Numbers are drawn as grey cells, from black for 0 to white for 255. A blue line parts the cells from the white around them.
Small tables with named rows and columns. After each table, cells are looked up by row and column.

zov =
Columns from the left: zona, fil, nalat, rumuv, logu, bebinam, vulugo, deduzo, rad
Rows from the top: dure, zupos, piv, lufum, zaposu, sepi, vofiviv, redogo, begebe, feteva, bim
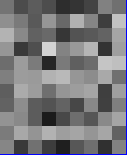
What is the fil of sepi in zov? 156
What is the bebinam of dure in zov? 52
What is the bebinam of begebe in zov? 110
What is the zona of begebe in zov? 147
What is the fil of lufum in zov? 57
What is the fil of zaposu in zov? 156
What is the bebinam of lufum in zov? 153
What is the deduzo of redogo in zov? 64
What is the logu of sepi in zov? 185
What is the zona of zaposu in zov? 109
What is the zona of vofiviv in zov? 94
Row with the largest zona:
piv

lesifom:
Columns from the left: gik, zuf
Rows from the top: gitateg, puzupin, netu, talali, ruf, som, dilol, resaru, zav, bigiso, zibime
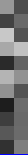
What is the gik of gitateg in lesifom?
152
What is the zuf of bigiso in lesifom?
107
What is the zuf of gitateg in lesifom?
77
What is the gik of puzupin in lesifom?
66
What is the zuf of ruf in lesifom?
99
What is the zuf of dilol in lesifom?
83
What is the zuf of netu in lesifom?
83
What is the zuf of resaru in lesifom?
108
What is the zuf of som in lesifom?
146
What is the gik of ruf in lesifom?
42
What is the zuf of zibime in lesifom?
126
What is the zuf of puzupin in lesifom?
105
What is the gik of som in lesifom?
180
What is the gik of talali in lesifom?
168
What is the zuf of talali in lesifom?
193
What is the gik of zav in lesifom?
62
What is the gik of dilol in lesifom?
145
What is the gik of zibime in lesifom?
49
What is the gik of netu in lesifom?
200

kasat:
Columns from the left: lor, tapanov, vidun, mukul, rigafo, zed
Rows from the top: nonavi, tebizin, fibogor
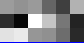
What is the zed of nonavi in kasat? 178
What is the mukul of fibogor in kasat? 144
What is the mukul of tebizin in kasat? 196
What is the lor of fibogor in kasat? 226
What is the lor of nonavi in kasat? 156
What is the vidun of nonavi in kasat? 154

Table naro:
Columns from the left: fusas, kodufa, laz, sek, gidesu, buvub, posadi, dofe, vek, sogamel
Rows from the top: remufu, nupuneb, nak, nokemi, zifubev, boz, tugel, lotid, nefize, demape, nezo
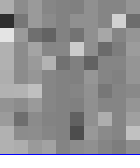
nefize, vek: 133
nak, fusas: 228
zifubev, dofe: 133
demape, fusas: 177
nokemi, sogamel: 156
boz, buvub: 128
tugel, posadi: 145
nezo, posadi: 144
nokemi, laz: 164
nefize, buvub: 97
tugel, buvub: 133
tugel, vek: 133
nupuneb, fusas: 46

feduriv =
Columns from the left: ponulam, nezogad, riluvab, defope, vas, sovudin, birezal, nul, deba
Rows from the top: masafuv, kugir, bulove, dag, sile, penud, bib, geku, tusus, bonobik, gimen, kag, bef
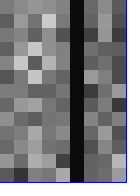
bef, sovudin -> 11
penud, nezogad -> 122
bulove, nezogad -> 133
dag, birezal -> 112
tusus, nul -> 99
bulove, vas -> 82
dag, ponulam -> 96
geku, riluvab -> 162
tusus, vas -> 119
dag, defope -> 144
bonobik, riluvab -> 168
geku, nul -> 124
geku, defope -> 119
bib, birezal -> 60
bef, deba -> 155
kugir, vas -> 121
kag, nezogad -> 107

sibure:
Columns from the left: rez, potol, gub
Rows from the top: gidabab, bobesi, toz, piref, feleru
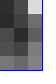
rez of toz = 74
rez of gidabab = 46
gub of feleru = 130
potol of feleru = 105
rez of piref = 79
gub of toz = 94
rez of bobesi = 42
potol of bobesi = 64
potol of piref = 67
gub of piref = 124
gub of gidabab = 219
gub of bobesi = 110
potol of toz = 44
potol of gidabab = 73
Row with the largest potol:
feleru

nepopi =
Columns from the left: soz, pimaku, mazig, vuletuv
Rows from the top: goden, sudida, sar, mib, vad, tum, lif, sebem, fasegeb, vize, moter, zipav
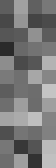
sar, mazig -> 145
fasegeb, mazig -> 191
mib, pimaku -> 105
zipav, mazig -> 50
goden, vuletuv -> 120
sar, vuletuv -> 92
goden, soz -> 94
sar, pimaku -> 90
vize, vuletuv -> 129
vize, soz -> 79
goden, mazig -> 96
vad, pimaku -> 74
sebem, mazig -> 108
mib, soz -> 42
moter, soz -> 119
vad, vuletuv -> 179
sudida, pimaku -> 149
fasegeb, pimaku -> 171
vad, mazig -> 86
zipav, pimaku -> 159

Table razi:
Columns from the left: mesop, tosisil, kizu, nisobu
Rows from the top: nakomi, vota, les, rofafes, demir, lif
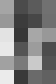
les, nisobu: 152
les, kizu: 167
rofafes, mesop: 232
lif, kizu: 106
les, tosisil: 55
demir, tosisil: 122
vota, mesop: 152
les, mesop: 227
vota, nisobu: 111
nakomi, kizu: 91
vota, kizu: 71
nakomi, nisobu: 113
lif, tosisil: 57
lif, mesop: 235
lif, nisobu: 97
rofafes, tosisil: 84
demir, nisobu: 83

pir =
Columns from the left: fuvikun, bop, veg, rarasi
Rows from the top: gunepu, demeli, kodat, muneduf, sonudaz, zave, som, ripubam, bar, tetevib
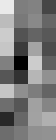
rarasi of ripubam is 133
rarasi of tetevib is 146
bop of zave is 50
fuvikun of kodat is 204
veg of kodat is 100
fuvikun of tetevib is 109
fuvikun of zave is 86
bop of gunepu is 126
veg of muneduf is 164
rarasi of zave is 145
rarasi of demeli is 102
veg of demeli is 137
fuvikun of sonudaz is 128
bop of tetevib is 122
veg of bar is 162
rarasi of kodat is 88
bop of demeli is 121
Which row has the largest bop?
som

